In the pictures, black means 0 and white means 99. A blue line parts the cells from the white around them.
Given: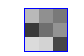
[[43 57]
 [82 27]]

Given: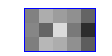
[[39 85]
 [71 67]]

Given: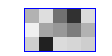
[[64 59]
 [13 85]]

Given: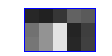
[[57 88]
 [57 88]]

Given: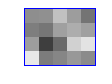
[[46 62]
 [24 41]]

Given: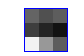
[[14  7]
 [59 36]]

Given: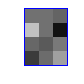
[[44  7]
 [35 47]]

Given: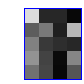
[[47 12]
 [22 18]]

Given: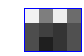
[[25 20]
 [12 20]]
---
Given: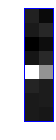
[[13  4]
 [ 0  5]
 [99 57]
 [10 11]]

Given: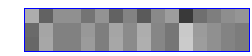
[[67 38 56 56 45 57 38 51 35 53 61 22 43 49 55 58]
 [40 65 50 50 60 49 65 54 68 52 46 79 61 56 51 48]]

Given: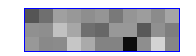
[[33 43 62 59 55 58 47 58 61 54 64]
 [59 53 54 77 66 51 51  5 55 82 52]]

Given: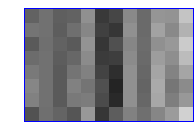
[[38 44 37 38 56 22 27 53 41 58 57 76]
 [35 43 38 35 57 21 31 52 42 56 59 79]
 [47 44 35 45 50 26 18 56 40 64 51 64]
 [50 44 35 47 48 29 16 56 40 65 49 59]]

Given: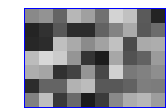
[[53 57 39 71 62 44 82 75 35 14]
 [15 17 74 66 54 63 75 29 66 67]
 [67 64 19 26 58 28 81 47 50 55]
 [50 74 22 41 11 23 53 67 71 61]]

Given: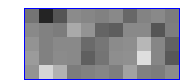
[[45 14 33 54 52 50 53 40 51 53 48]
 [57 50 53 53 41 46 54 55 71 52 38]
 [57 83 69 48 50 52 49 63 50 48 54]]
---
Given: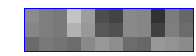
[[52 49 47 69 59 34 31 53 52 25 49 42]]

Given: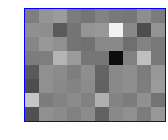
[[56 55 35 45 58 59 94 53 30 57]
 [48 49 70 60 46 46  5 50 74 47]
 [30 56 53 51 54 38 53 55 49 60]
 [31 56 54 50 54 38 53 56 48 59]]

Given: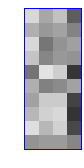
[[68 59 63 51]
 [76 52 59 57]
 [68 50 54 63]
 [71 81 84 20]
 [57 60 60 52]]

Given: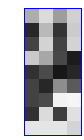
[[15 72 20 79]
 [78 65 28 11]
 [26 15 55 35]
 [19 85 24 87]]

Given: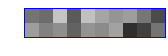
[[61 50 55 38 57 54 63 18 25 45]]

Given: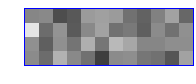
[[89 42 57 35 53 63 44 47 37 54 44 56]
 [54 42 69 53 44 24 54 55 46 44 33 63]]

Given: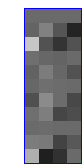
[[39 50 33 14]
 [43 40 39 41]
 [40 43 42 41]
 [43 49 27 30]
 [48 47 26 34]]
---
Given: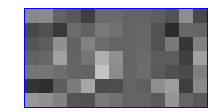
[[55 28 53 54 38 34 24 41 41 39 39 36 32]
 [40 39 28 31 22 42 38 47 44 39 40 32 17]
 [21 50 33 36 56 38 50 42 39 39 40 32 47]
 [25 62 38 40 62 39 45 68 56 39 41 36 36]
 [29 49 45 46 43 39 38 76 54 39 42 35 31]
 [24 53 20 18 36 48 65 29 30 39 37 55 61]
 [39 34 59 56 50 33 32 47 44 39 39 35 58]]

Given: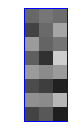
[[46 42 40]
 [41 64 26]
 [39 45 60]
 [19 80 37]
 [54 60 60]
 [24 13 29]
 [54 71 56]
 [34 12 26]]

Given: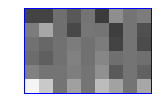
[[45 48 26 26 43 34 45 23 55]
 [45 31 48 65 43 28 46 45 24]
 [45 29 44 40 44 48 44 48 26]
 [45 43 42 37 44 50 44 52 43]
 [45 38 50 45 45 49 45 56 35]
 [45 65 95 78 45 62 45 73 63]]

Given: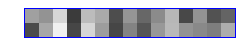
[[32 39 62 57 83 23 73 66 30 58 40 54 71 28 57]
 [49 67 29 65 93 27 83 61 27 51 33 59 72 57 53]]

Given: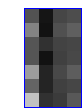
[[27 30 32  8]
 [31 37 51  7]
 [26 27 33 19]
 [25 28 33  7]
 [28 36 61 14]
 [25 27 39 14]
 [23 34 75 19]]

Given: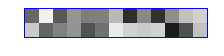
[[75 81 40 93 34 58 49 50 72 18 53 19 55]
 [31 75 79 39 50 57 32 44 91 81 79 81 11]]

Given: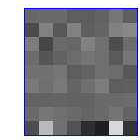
[[46 37 40 41 41 36 36 38]
 [50 53 29 50 34 50 37 39]
 [30 42 48 27 41 40 50 43]
 [35 46 42 33 38 42 45 43]
 [42 34 44 44 46 36 38 43]
 [36 37 47 43 47 39 43 48]
 [41 42 38 38 39 38 38 41]
 [45 39 41 46 43 41 39 41]
 [84 20 30 72 44 32 18 12]]
